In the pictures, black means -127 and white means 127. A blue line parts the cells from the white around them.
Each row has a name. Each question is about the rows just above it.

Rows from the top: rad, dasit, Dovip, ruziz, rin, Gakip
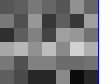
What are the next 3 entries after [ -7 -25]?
[-41  17 -25]
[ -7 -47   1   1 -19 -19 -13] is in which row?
rin

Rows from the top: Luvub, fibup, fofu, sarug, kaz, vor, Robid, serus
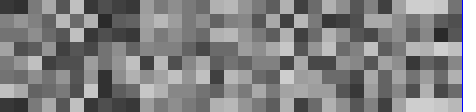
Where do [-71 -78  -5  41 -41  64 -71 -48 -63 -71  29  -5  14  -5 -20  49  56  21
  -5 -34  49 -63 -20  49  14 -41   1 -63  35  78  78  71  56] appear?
serus
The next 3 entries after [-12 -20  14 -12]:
[ 21 -41  21]
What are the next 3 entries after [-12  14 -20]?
[-41  64 -71]

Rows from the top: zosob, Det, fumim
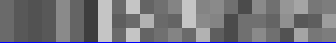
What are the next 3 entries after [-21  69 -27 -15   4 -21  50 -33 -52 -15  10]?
[-15 -45  37]
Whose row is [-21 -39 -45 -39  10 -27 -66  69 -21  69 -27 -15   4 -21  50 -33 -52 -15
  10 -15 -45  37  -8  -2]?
fumim
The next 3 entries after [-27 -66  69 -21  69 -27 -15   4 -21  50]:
[-33 -52 -15]
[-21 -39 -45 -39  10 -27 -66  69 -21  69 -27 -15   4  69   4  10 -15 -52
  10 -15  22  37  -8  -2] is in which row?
zosob
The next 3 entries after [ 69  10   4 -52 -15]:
[-15 -27  16]

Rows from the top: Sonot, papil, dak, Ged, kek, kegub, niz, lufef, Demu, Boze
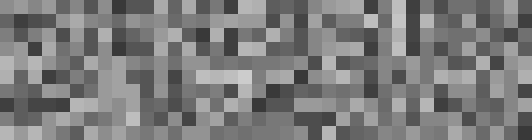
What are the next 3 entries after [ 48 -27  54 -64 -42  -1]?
[-27 -34   6]
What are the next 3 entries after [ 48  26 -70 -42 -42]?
[26 26 19]
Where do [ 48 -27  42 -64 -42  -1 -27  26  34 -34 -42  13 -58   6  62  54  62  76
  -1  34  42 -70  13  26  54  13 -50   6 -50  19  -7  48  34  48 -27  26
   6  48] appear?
kegub
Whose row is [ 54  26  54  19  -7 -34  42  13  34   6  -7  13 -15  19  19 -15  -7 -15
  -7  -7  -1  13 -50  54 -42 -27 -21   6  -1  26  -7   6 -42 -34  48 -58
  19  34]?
kek
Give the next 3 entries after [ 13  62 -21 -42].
[ 13 -58  13]

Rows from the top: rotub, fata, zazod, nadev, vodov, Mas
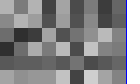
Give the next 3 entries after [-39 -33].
[-33 -25 -39]
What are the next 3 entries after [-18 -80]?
[-67  36 -46]
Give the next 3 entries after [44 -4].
[ 58 -52  66]
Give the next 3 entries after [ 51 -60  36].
[-52  -4 -67]
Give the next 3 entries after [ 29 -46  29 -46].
[  9 -60 -33]

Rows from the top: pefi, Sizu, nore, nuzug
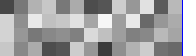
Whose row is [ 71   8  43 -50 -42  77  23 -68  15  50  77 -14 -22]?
nuzug
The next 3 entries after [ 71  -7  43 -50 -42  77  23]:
[ 97 -36  57]
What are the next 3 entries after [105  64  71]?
[ 97  37 118]

